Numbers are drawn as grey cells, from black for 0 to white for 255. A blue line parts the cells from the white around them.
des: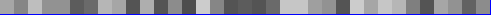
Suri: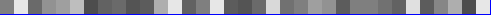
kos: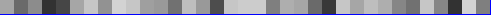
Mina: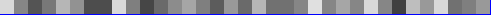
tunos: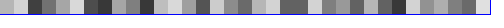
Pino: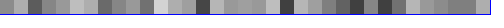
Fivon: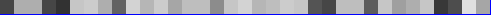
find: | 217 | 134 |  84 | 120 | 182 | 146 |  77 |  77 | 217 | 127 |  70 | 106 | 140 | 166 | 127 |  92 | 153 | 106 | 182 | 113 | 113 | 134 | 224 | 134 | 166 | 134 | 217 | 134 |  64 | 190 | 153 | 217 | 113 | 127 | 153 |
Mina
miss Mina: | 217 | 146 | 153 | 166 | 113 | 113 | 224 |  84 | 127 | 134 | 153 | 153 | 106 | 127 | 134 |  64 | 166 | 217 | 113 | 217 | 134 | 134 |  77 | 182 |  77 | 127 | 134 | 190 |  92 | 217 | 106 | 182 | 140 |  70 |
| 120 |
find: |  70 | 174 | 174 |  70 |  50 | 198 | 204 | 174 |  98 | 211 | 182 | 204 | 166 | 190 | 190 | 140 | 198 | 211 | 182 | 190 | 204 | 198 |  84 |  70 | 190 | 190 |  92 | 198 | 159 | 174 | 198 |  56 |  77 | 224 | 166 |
Fivon

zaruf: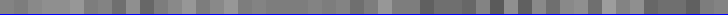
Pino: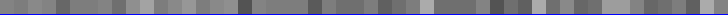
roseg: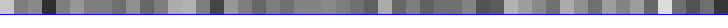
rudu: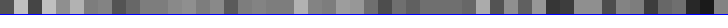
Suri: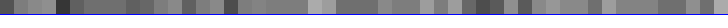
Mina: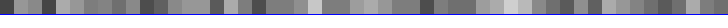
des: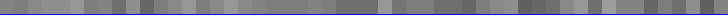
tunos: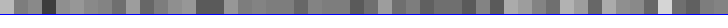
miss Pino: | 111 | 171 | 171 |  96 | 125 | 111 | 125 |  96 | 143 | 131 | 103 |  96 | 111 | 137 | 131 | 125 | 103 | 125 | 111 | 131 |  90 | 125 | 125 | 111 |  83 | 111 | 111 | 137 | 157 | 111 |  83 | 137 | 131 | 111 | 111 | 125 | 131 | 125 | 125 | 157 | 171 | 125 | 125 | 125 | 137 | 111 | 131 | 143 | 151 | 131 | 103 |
| 163 |
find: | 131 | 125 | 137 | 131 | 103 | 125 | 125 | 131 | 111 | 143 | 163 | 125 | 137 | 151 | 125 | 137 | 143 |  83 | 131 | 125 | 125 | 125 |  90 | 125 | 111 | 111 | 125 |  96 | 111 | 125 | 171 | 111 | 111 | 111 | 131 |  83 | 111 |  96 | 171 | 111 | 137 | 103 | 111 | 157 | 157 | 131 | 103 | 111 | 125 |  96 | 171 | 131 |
Pino
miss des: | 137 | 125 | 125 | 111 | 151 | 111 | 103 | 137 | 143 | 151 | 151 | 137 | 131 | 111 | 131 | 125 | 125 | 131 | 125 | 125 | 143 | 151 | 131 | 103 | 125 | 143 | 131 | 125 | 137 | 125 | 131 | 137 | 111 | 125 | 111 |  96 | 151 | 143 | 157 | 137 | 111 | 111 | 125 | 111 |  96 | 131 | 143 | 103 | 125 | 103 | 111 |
| 117 |
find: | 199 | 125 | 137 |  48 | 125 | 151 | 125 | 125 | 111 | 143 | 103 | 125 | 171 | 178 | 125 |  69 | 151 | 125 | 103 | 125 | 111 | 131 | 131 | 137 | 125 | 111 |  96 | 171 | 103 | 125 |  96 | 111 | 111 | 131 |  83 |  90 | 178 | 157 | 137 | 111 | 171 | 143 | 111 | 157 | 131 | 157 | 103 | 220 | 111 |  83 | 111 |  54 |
roseg
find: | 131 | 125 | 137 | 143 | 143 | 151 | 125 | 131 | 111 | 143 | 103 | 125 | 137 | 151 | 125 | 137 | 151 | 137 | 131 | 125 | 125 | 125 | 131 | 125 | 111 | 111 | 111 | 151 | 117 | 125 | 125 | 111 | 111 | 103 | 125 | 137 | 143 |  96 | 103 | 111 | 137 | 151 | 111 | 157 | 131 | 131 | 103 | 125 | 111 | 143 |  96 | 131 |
des

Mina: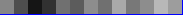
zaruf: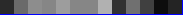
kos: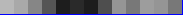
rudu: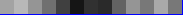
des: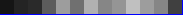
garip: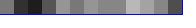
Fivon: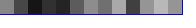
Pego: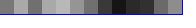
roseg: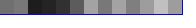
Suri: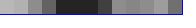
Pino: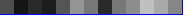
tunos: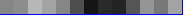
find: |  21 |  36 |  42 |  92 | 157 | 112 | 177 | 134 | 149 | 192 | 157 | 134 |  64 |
des
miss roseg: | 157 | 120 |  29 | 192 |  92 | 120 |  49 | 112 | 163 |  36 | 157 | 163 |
| 127 |
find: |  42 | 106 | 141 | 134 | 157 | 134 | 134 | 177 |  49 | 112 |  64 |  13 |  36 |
zaruf
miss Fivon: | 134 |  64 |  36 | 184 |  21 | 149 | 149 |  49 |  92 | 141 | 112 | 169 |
| 71 |

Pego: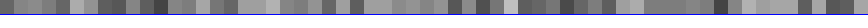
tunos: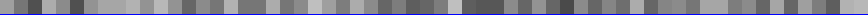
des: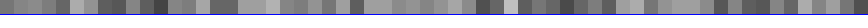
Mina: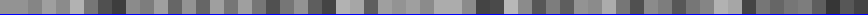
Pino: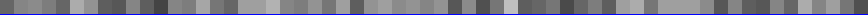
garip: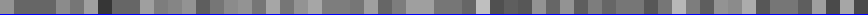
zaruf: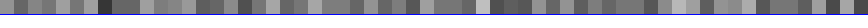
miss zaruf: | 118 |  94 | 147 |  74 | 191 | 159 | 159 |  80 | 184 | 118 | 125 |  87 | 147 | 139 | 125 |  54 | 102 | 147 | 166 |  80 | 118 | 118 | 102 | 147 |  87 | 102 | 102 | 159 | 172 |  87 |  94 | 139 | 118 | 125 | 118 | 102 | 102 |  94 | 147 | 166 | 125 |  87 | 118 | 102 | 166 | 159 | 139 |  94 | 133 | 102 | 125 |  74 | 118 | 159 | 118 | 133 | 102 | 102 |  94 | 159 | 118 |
| 153 |
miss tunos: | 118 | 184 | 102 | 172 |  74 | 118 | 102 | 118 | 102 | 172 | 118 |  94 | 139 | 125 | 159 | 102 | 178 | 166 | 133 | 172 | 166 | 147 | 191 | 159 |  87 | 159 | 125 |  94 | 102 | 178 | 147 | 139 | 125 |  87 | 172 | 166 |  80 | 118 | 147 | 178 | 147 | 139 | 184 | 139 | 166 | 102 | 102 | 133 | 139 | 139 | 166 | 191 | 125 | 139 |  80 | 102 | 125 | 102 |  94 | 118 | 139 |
| 110 |

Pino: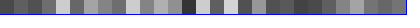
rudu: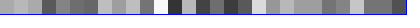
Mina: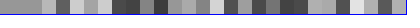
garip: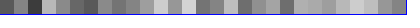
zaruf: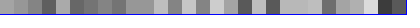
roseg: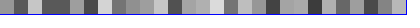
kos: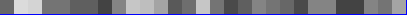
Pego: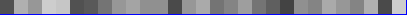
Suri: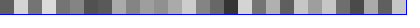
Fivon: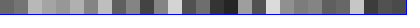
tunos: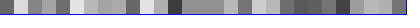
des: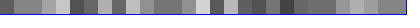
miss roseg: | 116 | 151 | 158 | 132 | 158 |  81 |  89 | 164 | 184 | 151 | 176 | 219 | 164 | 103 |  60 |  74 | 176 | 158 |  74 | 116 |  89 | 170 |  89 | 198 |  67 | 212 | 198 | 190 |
| 144 |
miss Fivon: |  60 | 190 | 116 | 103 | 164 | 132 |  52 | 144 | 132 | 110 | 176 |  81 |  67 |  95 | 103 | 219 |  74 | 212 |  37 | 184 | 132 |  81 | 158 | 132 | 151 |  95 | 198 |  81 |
| 124 |
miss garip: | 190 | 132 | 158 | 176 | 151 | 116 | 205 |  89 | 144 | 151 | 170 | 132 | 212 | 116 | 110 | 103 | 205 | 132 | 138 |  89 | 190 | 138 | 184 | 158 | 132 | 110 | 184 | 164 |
| 60 |
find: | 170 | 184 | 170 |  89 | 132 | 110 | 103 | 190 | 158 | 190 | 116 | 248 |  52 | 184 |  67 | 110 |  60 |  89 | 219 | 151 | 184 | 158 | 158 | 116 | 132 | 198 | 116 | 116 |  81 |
rudu
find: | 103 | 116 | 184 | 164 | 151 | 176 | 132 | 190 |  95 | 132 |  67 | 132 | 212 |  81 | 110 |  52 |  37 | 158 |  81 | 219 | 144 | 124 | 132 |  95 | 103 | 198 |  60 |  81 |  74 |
Fivon
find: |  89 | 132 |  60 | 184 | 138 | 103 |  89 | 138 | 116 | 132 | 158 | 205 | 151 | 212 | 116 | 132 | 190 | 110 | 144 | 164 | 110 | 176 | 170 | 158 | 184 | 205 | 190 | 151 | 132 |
garip

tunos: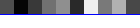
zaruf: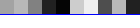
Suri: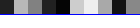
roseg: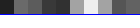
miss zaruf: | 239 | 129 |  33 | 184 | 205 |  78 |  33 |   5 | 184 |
| 163 |
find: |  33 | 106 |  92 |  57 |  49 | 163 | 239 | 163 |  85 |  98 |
roseg

